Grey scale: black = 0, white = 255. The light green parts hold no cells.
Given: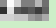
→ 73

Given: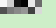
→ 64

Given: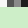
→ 138

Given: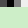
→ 128

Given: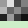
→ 57

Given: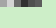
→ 92
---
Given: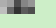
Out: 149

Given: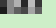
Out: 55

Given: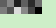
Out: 109

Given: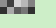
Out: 130

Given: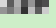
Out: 77

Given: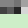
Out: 161
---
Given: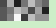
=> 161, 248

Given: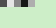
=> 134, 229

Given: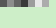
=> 57, 232

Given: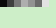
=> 174, 226

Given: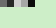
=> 208, 208

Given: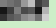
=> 74, 207

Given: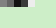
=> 19, 237
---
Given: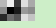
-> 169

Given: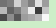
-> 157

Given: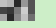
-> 83

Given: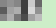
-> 104

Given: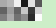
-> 87

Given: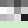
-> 115

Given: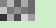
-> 107

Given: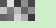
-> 72

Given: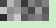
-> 128
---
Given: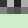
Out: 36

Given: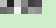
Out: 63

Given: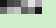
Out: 226

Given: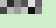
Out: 225

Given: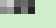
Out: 108

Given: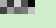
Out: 81

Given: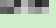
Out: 37
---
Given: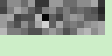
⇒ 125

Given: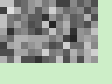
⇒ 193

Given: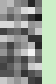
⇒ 148

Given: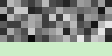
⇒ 129

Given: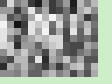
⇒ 128
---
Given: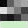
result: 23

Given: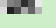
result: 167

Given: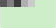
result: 60

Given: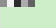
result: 45

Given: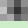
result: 170

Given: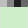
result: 134
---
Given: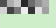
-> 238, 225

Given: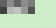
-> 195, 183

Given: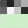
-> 245, 199

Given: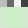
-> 242, 187

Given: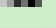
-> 197, 154

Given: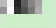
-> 255, 241

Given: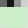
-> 207, 146

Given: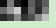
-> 204, 191

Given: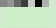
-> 201, 175

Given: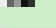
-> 237, 152
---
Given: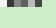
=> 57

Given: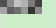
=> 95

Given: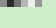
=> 45

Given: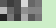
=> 119

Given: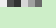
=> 79

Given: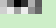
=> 237

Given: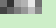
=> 96

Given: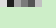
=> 30
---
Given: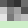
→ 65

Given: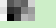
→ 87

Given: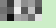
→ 57

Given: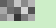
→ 122

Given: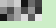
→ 176

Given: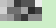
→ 178

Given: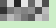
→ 215
